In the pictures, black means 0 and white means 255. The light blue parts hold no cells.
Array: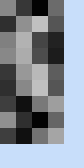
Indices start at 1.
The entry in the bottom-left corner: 62
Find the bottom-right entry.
165
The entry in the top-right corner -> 107
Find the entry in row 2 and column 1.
47
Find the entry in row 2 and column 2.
144
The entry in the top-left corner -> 136
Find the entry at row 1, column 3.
3
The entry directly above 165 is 101
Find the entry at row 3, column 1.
128
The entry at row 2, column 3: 192
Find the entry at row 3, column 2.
178

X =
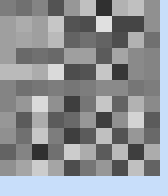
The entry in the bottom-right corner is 99
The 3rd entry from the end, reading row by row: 77
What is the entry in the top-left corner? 125
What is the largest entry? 224
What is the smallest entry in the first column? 99
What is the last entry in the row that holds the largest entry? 144
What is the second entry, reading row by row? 112
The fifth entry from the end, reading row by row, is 118
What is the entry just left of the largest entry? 77
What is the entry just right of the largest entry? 69
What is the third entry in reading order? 132
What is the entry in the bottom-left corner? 144
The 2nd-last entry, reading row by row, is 192
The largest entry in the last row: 204
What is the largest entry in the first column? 186
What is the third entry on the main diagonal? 159
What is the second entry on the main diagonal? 172
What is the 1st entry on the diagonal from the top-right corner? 144
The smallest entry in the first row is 48
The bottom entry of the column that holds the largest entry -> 151
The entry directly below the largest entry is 99
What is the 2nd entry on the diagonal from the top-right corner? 69

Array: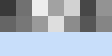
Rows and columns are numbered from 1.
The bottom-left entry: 101
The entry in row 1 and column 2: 113
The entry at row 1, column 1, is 57
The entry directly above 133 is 147

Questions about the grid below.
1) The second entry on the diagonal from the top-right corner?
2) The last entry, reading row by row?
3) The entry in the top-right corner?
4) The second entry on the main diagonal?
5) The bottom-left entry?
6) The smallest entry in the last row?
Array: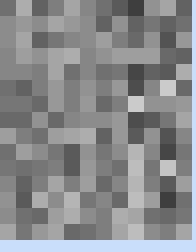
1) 98
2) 165
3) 98
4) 152
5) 165
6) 105

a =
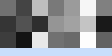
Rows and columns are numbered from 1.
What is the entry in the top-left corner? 113
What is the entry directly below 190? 46
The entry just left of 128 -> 246
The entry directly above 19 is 82
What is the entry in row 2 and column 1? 53
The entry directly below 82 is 19

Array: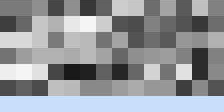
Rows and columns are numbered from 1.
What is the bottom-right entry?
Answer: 83
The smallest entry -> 24
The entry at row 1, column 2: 122
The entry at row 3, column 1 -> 217
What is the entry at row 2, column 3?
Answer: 198
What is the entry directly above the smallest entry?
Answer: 171
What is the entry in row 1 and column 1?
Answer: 122
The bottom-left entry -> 76
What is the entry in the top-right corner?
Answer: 129
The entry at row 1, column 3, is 143
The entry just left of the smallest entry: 70
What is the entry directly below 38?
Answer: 157
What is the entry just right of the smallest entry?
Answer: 32
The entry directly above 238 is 115
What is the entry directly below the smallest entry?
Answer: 185
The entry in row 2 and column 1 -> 62
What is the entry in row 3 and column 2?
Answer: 217
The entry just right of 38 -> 103
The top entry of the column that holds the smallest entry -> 143
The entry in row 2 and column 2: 103
